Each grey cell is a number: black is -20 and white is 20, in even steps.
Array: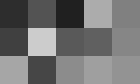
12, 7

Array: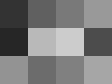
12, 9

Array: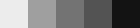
17, 5

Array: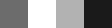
20, 8

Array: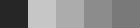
11, 7

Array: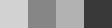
13, 8

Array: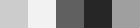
18, 12
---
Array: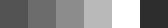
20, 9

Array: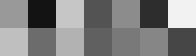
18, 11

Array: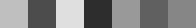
15, 10

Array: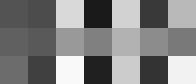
19, 18

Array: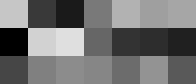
15, 13

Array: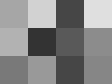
15, 13

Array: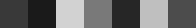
13, 10

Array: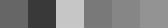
11, 3
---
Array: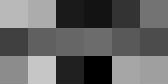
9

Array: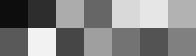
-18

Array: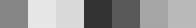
1

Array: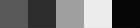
-6

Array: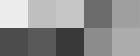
17

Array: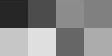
-14

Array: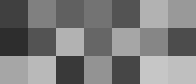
-10

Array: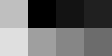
10

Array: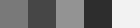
-1

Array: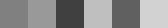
0
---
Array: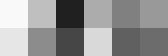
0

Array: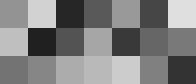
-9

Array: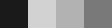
8

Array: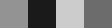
12

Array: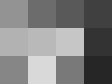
-6

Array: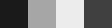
17

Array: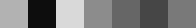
-9
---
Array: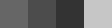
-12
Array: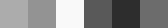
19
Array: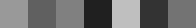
0
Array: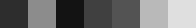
-17
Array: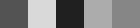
-15
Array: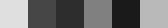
-13
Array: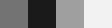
5
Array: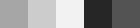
18
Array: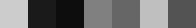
-18
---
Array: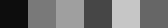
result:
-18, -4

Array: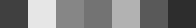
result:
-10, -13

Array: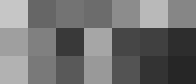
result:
11, -14

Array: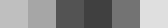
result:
10, 15

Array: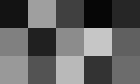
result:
-17, -3

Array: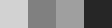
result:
13, -14

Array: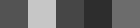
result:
-7, -3

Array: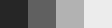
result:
-14, 17

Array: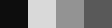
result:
-18, -6

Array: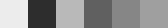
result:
17, 5
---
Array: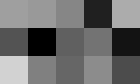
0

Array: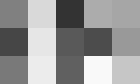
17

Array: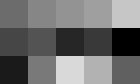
-1

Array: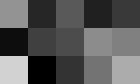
-20

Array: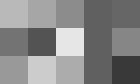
12

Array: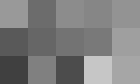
0
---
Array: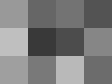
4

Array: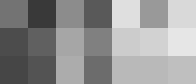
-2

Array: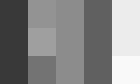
-11

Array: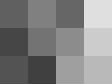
-5

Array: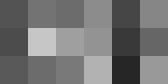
-7

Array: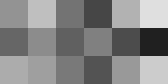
3
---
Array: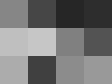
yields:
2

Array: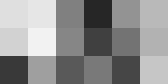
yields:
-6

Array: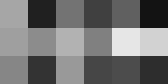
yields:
4

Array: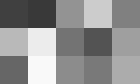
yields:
2

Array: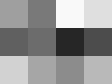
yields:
2

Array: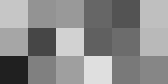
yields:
5

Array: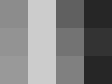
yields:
0
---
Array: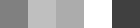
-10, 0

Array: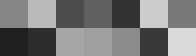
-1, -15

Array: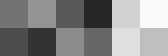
19, -8

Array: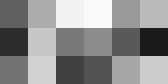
9, -2

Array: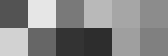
2, 13

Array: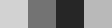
9, 13

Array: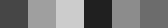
-3, -9

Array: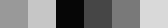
14, 4

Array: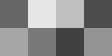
-8, 6
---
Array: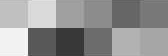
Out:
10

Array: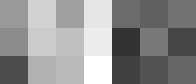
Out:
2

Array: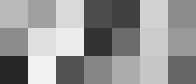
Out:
2

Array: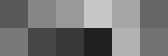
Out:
-6

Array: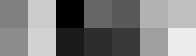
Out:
0

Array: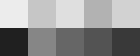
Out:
17
